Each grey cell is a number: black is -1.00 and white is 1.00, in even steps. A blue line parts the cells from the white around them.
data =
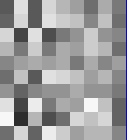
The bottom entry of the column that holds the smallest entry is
0.68
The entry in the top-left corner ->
-0.30
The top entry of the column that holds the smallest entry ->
0.76
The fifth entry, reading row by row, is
0.43
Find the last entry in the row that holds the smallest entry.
-0.22
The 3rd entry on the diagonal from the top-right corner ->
0.60
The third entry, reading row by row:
-0.30
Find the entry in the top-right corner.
-0.05
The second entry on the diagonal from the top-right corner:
0.51
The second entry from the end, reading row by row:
0.43
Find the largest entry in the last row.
0.85
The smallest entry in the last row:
-0.22
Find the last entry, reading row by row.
0.05
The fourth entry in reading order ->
0.68
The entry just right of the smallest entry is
0.43
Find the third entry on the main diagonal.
0.76

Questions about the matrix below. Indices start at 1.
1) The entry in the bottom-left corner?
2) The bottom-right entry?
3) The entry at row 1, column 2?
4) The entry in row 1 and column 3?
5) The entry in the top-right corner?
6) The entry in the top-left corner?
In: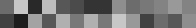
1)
-0.49
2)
0.11
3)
0.56
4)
-0.68
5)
0.03
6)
-0.15
